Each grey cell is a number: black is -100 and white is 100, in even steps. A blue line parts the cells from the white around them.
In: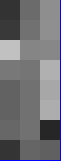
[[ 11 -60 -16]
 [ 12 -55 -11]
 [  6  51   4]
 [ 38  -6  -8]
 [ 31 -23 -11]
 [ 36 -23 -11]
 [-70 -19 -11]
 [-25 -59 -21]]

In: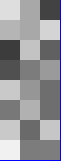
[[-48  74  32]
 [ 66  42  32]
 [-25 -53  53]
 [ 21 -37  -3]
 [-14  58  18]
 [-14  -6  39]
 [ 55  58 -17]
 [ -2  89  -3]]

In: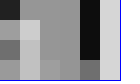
[[ 68 -74  18  18  17 -90]
 [ 68  24  61  18  17 -90]
 [ 68 -13  51  18  17 -90]
 [ 68  21  51  24  17 -13]]

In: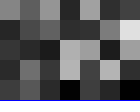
[[-49   4 -26  17 -70  26 -63]
 [ 76 -70 -43 -24 -64 -61  -3]
 [ 25 -58 -68 -79  38  24 -78]
 [-63 -67 -13 -57  41 -49  41]
 [-99 -52 -32 -67 -98 -51 -70]]

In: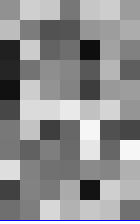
[[ 22  14  62  57  -7  55  61]
 [ 35  48  -3 -36 -34  18  23]
 [  1 -75  60 -22 -14 -89  27]
 [-26 -71 -10  11   5 -31  43]
 [ 23 -87  61  15   3 -52  20]
 [ 17 -44  72  71  83  51  66]
 [-45  -6  53 -51 -19  93 -37]
 [ 94  -7 -24  -1 -17  80 -20]
 [ 38  74   1 -11 -12   8   4]
 [ 45 -49   2  -5  33 -85  62]
 [-12 -13  -1  69  40  56  50]]

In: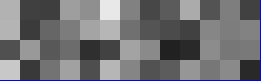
[[-49  40 -50 -51  24  12  82   1 -44 -29  34 -35  -1]
 [  2  41 -54 -20  -3  29  43 -12 -34 -41 -49   5  -2]
 [ -5 -37  20 -31 -15 -63 -48  28   8 -74 -68  10  -7]
 [-68  57 -55 -10  26 -39  43   4 -36 -28  18  -7   8]]
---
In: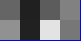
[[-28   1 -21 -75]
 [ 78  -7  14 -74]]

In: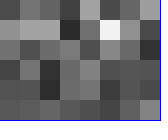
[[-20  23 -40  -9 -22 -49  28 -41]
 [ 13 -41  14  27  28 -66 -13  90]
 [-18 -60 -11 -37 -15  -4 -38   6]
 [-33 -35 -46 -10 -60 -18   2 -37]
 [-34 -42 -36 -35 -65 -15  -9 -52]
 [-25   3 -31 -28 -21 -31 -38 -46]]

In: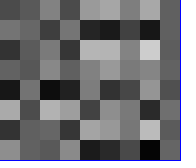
[[ 32 -25 -41 -30   2 -41  21  30  -1]
 [-82 -25  -9 -19 -51  -8 -71 -80 -49]
 [ 61 -27 -60 -29  -4 -58  42  41   3]
 [  4 -23 -23 -32   7 -25   1  20  -4]
 [ 17 -37 -82 -10 -90 -74  -2 -61 -44]
 [-67 -13  33 -40  40  24 -48  11  -5]
 [ 47 -29 -60 -25 -20 -58  29  19  -7]
 [-96 -21  11 -24 -30   8 -79 -68 -43]]

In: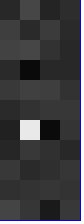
[[-72 -65 -69 -45]
 [-54 -67 -51 -67]
 [-61 -69 -48 -45]
 [-69 -69 -67 -92]
 [-51 -61 -55 -50]
 [-57 -57 -67 -61]
 [-91 -59 -74  83]
 [-62 -69 -70 -56]
 [-63 -58 -56 -67]
 [-58 -60 -62 -60]
 [-80 -56 -47 -58]]

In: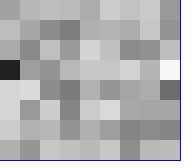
[[ 58  20  27  43  48  47  35  59  52]
 [ 56  15  48  31  10  -1  38  41  35]
 [ 14  49  34   8  50  21  66  51  10]
 [ 41  94 -74  24  16  44  56  55  65]
 [ 35 -14  67  71  10  -3  39  18  30]
 [ 30  31  67  20  61   4  59  70  32]
 [ 10   4  60  39  43  16  38  24   4]
 [ 44  47  37  18  55  51  45  55  11]]

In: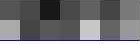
[[-46  -4 -33 -43 -81 -43 -24]
 [-22  19  33 -47 -31 -34  55]]

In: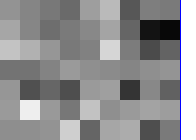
[[ -1  -4  15   4  -6 -17  24  46 -32]
 [-85 -94  30   5 -14  -4   7  29 -21]
 [-41 -22  53  39  18  -5   1  68  -3]
 [ 12  16 -10 -10   3  21  12   9   4]
 [  7 -24  18 -37 -20 -39  21  25 -59]
 [ 28  23  21  87  20  -7  52  12  21]
 [-39  -4  11  12  15  62 -21  30  35]]

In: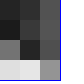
[[-63 -36 -72]
 [-55 -34 -79]
 [-71 -38 -10]
 [ 80  16  75]]
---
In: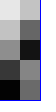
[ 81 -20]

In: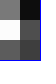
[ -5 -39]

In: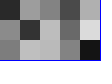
[-68 -60  46]

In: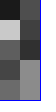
[-80 -50]

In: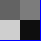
[-22 -89]

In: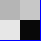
[ 42 -94]

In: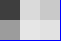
[-51  80]
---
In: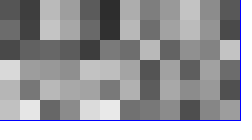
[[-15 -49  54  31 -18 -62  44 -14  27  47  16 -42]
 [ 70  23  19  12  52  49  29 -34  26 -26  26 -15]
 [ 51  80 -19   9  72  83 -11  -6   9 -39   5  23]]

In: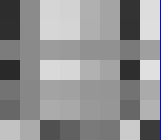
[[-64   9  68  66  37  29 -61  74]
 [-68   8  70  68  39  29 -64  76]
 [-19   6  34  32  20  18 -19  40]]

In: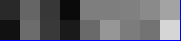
[[-87 -15 -55 -80 -17  18  -3 -10  68]]

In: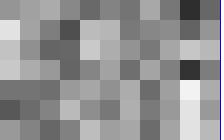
[[ 77  28  -1 -38  47  43  -5   6  10 -22  17]
 [ 57  35  20 -21   4  27 -13  29   0 -60  -2]
 [-31 -15   3  46  11  -6  37  -4  20  78  20]]

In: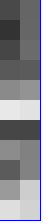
[[-60 -20]
 [-30 -29]
 [ 82  77]
 [ 10   1]
 [ 21  61]]

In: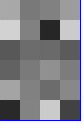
[[ 65   1 -70  59]
 [-23  -4  13  -3]
 [-68   3  59 -48]]

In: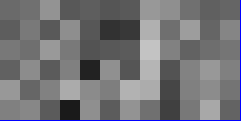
[[-27  -5 -30  11 -32 -61 -56  38 -13  23 -21   4]
 [-24  10 -29   0 -73  13 -33  42 -35   2  19   0]
 [  0   6 -29 -80  12 -28  15 -12 -50  -6  32 -22]]
